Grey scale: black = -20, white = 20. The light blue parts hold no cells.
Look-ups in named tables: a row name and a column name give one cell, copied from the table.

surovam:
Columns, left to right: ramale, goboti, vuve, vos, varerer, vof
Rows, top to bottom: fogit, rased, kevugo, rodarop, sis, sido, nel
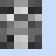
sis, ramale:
-4
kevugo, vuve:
-7
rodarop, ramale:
-8
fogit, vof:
-8
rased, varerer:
-14
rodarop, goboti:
-2
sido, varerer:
-4
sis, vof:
-4
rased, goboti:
-14
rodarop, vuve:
4
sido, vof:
-9
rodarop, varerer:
-9
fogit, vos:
4
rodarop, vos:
5
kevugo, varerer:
3
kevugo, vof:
9

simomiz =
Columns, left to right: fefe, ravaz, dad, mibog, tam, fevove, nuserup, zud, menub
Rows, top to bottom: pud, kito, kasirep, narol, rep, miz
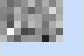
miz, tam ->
4
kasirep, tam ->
7
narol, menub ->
11
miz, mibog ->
3
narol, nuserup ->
-2
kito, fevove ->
1
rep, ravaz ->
19
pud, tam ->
9
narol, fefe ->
4
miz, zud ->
0
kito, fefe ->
1
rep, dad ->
4
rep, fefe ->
3
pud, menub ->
8
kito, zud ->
14
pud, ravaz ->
-3
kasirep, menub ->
8
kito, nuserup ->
4
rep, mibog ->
-9
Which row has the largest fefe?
miz

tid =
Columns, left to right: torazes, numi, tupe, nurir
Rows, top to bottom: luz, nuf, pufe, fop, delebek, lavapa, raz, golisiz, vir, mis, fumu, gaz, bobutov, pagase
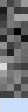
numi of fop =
-1
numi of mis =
-5
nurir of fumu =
-2
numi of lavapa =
0
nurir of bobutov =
-1
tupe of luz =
-4
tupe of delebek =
-20
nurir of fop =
-7
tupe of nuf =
-11
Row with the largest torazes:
mis

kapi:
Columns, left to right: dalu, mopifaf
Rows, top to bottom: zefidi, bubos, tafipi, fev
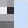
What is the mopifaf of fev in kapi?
-2
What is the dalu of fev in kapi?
-3
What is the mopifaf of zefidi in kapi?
4
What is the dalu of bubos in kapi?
17
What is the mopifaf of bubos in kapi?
-13
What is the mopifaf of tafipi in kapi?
6
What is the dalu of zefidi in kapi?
8
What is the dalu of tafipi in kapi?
6

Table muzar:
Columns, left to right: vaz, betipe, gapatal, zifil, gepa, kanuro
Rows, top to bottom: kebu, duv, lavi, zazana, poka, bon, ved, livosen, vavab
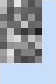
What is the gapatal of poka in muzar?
-6
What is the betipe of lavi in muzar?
-6
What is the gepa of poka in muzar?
-6
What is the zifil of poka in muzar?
-11
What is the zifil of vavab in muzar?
-9
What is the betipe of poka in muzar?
10
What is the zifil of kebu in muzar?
0
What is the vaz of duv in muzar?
8
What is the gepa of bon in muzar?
11

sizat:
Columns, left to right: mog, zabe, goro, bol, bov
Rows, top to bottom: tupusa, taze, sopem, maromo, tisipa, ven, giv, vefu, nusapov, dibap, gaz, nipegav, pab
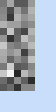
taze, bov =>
8
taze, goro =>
5
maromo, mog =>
8
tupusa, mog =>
-1
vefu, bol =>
-10
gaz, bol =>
9
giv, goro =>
-1
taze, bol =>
-2
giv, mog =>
11

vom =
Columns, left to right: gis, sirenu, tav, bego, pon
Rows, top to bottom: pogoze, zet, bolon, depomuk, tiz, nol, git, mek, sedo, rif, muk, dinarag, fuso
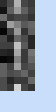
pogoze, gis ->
-13
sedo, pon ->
-4
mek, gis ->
-14
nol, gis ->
-9
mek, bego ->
-11
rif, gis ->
-5
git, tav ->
10
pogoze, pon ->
-11

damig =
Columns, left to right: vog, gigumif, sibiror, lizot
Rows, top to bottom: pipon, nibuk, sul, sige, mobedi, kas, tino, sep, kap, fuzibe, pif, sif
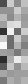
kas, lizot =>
3
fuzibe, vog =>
-6
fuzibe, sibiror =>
3
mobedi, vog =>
-12
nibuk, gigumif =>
3
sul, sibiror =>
8
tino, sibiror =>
8
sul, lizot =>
4
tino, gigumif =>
-3
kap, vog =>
-13
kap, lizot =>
12
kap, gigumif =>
7
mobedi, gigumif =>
18
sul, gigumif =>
2
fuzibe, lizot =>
9
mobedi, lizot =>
12
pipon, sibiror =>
2
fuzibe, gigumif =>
11
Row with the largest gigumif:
mobedi

